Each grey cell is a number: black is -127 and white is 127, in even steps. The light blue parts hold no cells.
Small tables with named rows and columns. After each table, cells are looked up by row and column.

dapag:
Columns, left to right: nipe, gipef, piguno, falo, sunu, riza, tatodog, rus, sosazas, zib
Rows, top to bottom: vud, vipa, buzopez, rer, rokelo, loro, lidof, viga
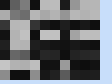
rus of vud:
22
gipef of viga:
-112
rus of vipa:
55
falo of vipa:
54
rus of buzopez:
-111
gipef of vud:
-32
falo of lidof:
62
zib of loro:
-86
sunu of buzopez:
-102
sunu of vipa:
40
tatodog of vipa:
21
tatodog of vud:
-100
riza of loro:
-90
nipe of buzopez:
-73
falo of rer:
-112
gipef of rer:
51
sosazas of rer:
61
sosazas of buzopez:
-103
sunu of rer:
65
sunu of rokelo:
-103

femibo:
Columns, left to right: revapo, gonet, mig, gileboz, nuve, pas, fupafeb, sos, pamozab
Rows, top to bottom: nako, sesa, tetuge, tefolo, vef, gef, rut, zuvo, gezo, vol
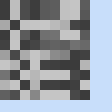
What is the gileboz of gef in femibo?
69
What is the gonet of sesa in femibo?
61
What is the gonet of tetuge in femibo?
-67
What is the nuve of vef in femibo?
-34
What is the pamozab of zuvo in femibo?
-67
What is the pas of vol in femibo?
69
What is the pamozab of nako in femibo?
-35
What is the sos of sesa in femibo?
67
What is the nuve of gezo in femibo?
-64
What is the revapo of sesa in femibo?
-67
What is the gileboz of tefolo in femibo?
-67
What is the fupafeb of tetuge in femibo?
47
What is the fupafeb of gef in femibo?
3
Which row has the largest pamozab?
gezo

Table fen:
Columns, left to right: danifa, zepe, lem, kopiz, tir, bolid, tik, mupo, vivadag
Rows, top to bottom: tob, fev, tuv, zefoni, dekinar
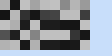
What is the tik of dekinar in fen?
-105
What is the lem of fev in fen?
-78
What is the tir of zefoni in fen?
64
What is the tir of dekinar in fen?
-99
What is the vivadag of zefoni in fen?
-104
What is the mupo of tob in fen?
53
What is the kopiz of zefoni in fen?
4
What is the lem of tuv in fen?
-99
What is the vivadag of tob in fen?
26
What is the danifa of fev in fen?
-107
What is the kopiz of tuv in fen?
64
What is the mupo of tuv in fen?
-106
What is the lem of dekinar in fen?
-103
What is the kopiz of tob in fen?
35
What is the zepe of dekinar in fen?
59
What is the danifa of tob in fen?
49
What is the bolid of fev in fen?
-59
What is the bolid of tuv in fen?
-99
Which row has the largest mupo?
fev

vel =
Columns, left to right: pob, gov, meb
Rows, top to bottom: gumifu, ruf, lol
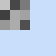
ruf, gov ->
43
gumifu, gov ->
-56
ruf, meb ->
34
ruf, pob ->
-64
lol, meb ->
-48
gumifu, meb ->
-5
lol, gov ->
44
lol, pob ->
24
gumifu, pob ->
68

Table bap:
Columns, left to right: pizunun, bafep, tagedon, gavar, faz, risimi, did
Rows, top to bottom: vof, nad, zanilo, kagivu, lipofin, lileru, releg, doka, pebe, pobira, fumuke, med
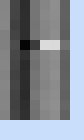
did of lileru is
-29
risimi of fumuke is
15
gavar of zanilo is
-11
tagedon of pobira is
-85
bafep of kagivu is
-59
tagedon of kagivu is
-81
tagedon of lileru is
-78

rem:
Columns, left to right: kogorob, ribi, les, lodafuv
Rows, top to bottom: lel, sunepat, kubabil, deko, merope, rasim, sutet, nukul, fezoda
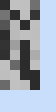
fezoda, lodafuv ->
-84
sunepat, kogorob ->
-11
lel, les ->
64
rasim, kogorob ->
-79
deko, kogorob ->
-83
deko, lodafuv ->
62
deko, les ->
64
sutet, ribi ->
-23
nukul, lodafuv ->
-84
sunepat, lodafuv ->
-75
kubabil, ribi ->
58

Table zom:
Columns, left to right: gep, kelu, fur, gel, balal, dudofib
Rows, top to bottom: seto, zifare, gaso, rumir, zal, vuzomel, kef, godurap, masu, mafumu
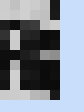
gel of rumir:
-93
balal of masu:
-115
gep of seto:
77
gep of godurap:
-104
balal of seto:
67
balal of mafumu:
50
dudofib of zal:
-109
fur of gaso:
-73
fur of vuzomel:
-98
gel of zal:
-108
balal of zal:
-115
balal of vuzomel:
22
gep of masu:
-108
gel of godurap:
-105
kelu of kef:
50

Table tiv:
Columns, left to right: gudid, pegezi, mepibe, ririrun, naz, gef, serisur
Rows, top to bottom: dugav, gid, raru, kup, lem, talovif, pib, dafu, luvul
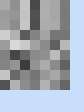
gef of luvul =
10
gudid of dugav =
43
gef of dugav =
39
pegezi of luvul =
50
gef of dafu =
40
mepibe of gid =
67
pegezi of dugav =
16
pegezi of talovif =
-57
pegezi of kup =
49
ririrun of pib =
19
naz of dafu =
25
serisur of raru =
-4
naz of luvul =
50
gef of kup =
-9
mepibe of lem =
73
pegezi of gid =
22

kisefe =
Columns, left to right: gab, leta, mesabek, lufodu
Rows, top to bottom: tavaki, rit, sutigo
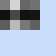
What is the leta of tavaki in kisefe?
84
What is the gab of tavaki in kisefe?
-2
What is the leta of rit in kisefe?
-56
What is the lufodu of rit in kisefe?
-106
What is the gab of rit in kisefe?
-111
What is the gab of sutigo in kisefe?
-34
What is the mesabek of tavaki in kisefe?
-25
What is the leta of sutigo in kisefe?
57
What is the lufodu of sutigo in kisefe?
-31
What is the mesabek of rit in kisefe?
-110

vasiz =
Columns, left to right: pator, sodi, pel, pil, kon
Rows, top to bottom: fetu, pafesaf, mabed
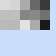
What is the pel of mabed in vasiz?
98
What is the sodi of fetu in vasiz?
85
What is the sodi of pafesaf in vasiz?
63
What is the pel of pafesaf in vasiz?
5
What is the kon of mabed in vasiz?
-101
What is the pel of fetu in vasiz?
43
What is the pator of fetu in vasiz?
91
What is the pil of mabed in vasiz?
43
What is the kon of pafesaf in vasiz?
-14
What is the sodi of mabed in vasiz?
57
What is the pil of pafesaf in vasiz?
8
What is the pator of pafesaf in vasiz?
63
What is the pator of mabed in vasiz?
58
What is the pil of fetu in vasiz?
-24
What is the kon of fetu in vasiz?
-69
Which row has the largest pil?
mabed

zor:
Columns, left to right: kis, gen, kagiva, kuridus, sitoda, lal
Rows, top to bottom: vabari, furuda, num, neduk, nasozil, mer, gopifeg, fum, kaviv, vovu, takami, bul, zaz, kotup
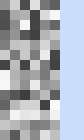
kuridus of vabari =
96
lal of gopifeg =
-60
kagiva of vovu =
-65
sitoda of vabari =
-10
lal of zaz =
41
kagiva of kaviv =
16
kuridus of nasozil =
26
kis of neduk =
-12
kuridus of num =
-58
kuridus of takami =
83
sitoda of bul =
58
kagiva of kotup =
58
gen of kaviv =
58
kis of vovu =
-15
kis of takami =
-27
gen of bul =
115
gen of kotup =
-37
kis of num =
-49

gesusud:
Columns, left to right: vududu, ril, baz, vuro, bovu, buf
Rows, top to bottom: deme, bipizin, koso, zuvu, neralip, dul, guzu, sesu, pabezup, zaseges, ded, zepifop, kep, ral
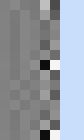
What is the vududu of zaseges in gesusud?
2
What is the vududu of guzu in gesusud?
3
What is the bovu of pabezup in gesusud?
14
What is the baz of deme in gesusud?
-3
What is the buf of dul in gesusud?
-18
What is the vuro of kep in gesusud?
-6
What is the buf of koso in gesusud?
8
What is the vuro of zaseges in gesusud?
-6
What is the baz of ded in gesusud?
-4
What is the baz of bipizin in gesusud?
6
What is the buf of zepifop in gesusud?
16
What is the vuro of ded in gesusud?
3
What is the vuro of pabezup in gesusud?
1
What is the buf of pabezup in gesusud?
-5
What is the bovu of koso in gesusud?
-15
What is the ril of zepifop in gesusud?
-6
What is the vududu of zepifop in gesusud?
2

